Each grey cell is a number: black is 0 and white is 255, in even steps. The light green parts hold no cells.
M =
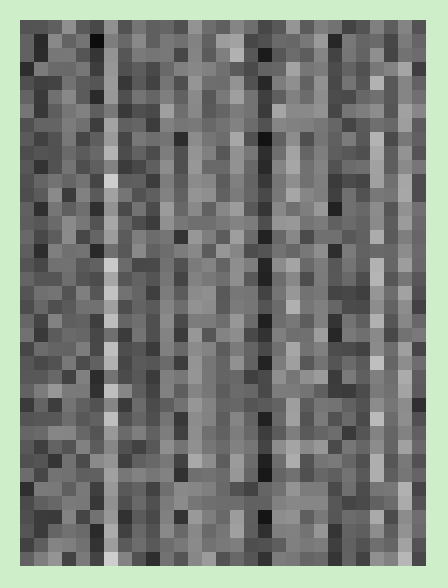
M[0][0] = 83
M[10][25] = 161
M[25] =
[88, 88, 104, 66, 128, 44, 115, 75, 88, 59, 127, 119, 149, 118, 100, 104, 64, 74, 143, 118, 143, 155, 59, 122, 95, 127, 110, 171, 93]
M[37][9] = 89
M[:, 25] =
[128, 106, 143, 120, 178, 112, 141, 111, 179, 169, 161, 160, 120, 140, 138, 172, 105, 178, 181, 150, 141, 177, 137, 139, 191, 127, 122, 140, 186, 131, 140, 174, 174, 117, 97, 170, 141, 111, 144]
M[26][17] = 73
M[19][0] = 84
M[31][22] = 122
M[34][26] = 107
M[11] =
[80, 101, 115, 101, 115, 69, 205, 93, 95, 60, 125, 90, 139, 134, 92, 128, 100, 56, 118, 142, 113, 127, 59, 75, 69, 160, 112, 166, 76]
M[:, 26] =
[93, 71, 69, 131, 88, 88, 85, 104, 74, 93, 94, 112, 117, 85, 92, 90, 103, 102, 86, 109, 99, 86, 72, 109, 101, 110, 113, 118, 108, 101, 100, 86, 94, 119, 107, 75, 93, 101, 129]
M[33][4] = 121
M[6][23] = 117
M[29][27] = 130
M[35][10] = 128
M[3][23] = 99
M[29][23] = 58
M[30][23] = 118
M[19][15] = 119
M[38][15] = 104
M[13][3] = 95
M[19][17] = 67
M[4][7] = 55
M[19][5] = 86
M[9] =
[77, 84, 81, 106, 91, 104, 179, 76, 98, 76, 125, 80, 148, 128, 87, 145, 119, 46, 111, 163, 101, 126, 94, 88, 79, 169, 93, 147, 84]
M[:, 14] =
[95, 156, 127, 112, 109, 121, 101, 114, 109, 87, 105, 92, 97, 135, 120, 92, 150, 100, 111, 89, 90, 110, 131, 92, 100, 100, 92, 100, 93, 97, 106, 93, 107, 105, 109, 105, 118, 121, 82]
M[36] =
[85, 59, 101, 113, 106, 42, 171, 65, 104, 82, 137, 104, 136, 105, 118, 160, 94, 48, 127, 129, 115, 150, 53, 99, 94, 141, 93, 146, 106]
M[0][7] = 82
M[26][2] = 151
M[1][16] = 71
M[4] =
[79, 64, 67, 114, 92, 85, 154, 55, 89, 66, 117, 79, 149, 110, 109, 147, 82, 39, 125, 143, 98, 145, 72, 116, 86, 178, 88, 133, 98]
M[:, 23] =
[67, 120, 118, 99, 116, 74, 117, 69, 123, 88, 107, 75, 112, 112, 107, 88, 123, 116, 105, 71, 75, 115, 121, 75, 106, 122, 59, 97, 106, 58, 118, 102, 115, 111, 69, 108, 99, 97, 98]
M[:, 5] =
[72, 12, 53, 61, 85, 42, 94, 61, 94, 104, 95, 69, 90, 47, 83, 101, 41, 97, 76, 86, 113, 62, 71, 72, 97, 44, 49, 82, 97, 84, 92, 138, 96, 63, 55, 114, 42, 51, 67]
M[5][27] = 133
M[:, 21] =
[126, 154, 133, 124, 145, 141, 146, 119, 117, 126, 131, 127, 126, 152, 123, 112, 142, 124, 123, 119, 128, 128, 157, 128, 115, 155, 95, 118, 123, 101, 151, 117, 103, 124, 134, 121, 150, 125, 105]

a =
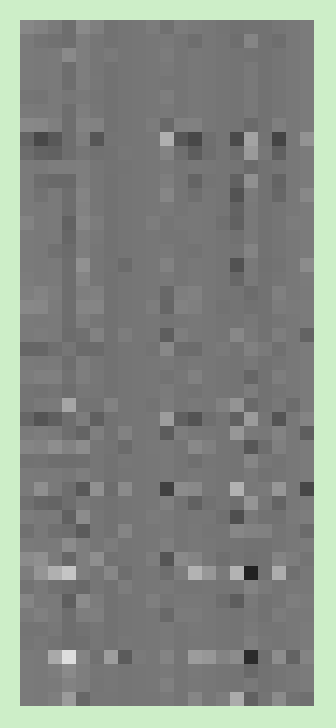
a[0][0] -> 135
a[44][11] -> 117
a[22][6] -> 114
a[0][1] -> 130
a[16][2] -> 113
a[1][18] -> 110
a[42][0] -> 122
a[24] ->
[122, 121, 122, 110, 126, 118, 114, 117, 118, 119, 121, 117, 120, 119, 117, 116, 120, 114, 117, 120, 123]
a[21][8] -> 118
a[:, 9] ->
[124, 119, 119, 119, 119, 119, 119, 124, 119, 119, 119, 119, 119, 119, 125, 119, 119, 119, 119, 119, 125, 119, 119, 115, 119, 119, 119, 115, 119, 119, 120, 119, 119, 119, 119, 123, 119, 119, 126, 119, 119, 127, 119, 119, 119, 119, 119, 119, 118]
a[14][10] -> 117
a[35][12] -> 119
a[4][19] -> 120
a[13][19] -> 120
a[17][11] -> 117
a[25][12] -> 129
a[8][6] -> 116
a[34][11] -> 115
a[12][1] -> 114
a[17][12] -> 120
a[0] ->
[135, 130, 122, 110, 138, 127, 114, 117, 118, 124, 112, 124, 121, 119, 116, 113, 114, 114, 118, 120, 123]
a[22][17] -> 114
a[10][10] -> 121
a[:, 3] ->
[110, 110, 138, 110, 110, 119, 110, 110, 110, 110, 125, 105, 110, 110, 98, 103, 108, 110, 110, 110, 110, 110, 108, 118, 110, 114, 110, 166, 110, 110, 130, 110, 119, 110, 110, 97, 110, 140, 103, 197, 110, 95, 110, 110, 110, 222, 138, 130, 155]
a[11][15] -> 97
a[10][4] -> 126
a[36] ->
[112, 121, 112, 110, 91, 118, 114, 133, 118, 119, 121, 117, 120, 117, 117, 135, 130, 129, 117, 120, 107]
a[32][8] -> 118
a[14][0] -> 131
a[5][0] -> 117
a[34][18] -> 100
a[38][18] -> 132
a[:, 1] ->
[130, 116, 121, 121, 121, 116, 121, 135, 72, 99, 121, 109, 114, 121, 121, 121, 121, 121, 121, 131, 135, 121, 124, 102, 121, 128, 114, 121, 84, 125, 130, 115, 121, 143, 103, 121, 121, 121, 144, 149, 121, 121, 128, 116, 120, 121, 121, 121, 121]
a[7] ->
[136, 135, 127, 110, 131, 130, 114, 117, 118, 124, 105, 128, 129, 119, 117, 116, 106, 114, 127, 120, 123]
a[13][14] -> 117
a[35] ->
[124, 121, 122, 97, 140, 118, 114, 117, 118, 123, 121, 117, 119, 119, 112, 79, 121, 114, 114, 122, 125]

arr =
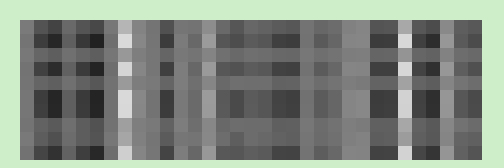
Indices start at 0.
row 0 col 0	122
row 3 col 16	92
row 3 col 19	64
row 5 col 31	87
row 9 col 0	114
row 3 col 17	88
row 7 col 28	98
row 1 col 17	86
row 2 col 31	109
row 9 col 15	86
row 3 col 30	151
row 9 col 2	50
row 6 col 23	133
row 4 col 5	87
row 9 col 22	104
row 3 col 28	67
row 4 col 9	121
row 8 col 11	118
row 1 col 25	60
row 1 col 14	86
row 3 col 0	115
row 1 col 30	151
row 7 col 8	126
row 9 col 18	68
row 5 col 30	150
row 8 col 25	93
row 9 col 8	133
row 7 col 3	111
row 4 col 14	105
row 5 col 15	74
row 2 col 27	148
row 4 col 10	101
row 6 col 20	114
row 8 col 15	94
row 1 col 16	91
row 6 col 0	118
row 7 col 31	114
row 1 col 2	39

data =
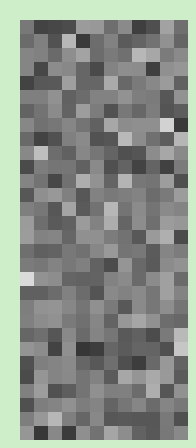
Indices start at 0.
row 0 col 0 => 120
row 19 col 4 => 108
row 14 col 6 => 173
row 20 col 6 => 122
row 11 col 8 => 119
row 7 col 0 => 135
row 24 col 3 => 138
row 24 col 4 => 102
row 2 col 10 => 123
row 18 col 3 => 101
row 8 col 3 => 128
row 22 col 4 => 106
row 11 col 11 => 79
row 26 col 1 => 157
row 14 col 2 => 90
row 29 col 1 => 56
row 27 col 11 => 120
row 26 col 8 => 108
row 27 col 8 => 134
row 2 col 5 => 108
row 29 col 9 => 88
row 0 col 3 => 76
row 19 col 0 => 96
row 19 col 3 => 129
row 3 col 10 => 144
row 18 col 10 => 160
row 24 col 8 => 61
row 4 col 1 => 88
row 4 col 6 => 170
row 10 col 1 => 125
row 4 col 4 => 102
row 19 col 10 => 160
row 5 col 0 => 127
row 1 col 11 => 101
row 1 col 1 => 128
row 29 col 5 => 114
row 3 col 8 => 140

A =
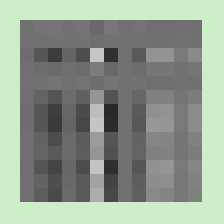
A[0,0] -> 113
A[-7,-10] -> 102
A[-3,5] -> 195
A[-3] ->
[110, 85, 68, 103, 76, 195, 47, 113, 86, 145, 149, 121, 134]
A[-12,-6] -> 113
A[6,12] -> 140
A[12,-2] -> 119
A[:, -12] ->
[116, 113, 86, 109, 114, 100, 86, 86, 98, 100, 85, 99, 93]
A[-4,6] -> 81
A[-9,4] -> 115
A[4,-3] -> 111
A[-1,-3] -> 133
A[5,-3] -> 129
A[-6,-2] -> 121
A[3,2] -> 106
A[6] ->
[109, 86, 62, 102, 75, 189, 40, 113, 90, 144, 147, 121, 140]
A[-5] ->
[111, 98, 76, 106, 91, 155, 85, 113, 99, 134, 133, 117, 129]
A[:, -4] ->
[110, 112, 147, 118, 111, 128, 144, 151, 134, 129, 145, 141, 137]
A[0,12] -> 111
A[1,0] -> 113
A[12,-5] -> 96
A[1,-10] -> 113
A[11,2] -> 78
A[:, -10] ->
[114, 113, 101, 111, 113, 108, 102, 101, 106, 107, 103, 104, 106]
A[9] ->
[111, 100, 89, 107, 93, 149, 81, 113, 100, 129, 130, 117, 124]
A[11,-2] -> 119
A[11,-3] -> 142
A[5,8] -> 102
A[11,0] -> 111
